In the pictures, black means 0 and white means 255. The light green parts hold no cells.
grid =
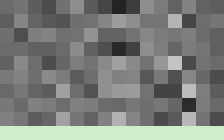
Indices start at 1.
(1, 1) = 108
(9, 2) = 118
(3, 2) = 78
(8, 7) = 124
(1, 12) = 124
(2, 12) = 117
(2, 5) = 83
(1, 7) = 90
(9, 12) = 75
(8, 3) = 129
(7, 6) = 109
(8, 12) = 119
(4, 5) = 107
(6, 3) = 111
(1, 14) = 131
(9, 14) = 183
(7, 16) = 92
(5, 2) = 137
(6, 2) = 130
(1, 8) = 70
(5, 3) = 109
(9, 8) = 129
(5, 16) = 107
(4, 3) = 97
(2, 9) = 156
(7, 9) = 153
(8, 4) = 123
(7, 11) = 114
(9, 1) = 128
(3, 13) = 118
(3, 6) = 114
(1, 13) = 98
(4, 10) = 66
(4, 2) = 108
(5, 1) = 97
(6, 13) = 80

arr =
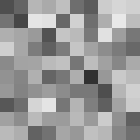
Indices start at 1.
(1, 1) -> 79
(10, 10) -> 111
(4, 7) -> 162
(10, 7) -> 192
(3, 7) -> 121
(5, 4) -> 186
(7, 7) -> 120
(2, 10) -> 188
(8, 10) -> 203
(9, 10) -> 96
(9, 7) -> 154
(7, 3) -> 145
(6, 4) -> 101
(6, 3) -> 176
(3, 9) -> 158
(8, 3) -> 213
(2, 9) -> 232
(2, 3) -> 229
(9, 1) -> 161
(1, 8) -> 204
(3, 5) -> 197
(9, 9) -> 145
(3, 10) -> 119
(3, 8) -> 225
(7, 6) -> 120
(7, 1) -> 152
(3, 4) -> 82
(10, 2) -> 174
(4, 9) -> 123

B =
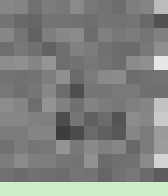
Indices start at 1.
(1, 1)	135
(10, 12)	154
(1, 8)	115
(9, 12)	202
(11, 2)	124
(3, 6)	138
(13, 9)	114
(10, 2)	123
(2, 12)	82
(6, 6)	106
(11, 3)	117
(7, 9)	121
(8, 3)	110
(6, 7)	123
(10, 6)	75
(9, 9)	84
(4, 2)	120
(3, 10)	124
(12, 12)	211
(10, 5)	61
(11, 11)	124
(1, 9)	109
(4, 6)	129
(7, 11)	112
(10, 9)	88
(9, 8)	108
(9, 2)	135
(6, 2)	113
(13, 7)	115
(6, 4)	126
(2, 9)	115
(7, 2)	112
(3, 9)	120
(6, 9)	139
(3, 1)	134
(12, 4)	126

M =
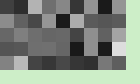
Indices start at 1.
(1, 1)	64
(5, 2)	185
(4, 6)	25
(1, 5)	135
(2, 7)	91
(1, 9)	148
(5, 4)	55
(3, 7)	143
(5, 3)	68
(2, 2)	97
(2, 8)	86
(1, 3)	179

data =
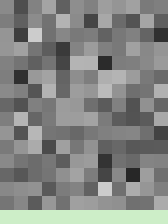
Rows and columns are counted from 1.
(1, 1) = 138
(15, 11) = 114
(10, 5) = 114
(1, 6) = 142
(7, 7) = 150
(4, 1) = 150
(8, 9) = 129
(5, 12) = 154
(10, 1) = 149
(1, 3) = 130
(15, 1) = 117
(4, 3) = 117
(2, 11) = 165
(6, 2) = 48
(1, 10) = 161
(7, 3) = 85
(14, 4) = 89
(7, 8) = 187
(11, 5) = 160
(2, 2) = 96
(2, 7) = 69
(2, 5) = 179
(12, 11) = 132
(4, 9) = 121
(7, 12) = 177
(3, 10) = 129
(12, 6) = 152
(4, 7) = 156
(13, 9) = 137
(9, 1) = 126
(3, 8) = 98
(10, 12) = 67
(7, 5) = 103
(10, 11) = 111
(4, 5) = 58

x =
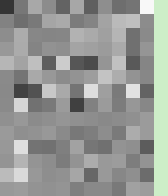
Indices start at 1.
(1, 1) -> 53
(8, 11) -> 135
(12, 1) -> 148
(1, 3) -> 168
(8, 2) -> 214
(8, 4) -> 121
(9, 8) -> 137
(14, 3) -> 147
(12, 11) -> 147
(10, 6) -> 120
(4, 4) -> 146
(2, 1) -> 130
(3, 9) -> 181
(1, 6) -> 167
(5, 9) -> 193
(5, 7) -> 75
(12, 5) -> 124
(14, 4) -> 145
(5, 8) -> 149
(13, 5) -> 145
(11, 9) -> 147
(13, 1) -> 187
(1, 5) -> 99
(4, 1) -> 152
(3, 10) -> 112
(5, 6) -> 86
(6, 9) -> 173
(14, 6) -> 127
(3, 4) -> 133
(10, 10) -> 172
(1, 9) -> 110
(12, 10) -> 125
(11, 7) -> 118
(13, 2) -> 218
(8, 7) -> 129
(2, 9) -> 186
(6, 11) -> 135
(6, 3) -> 169
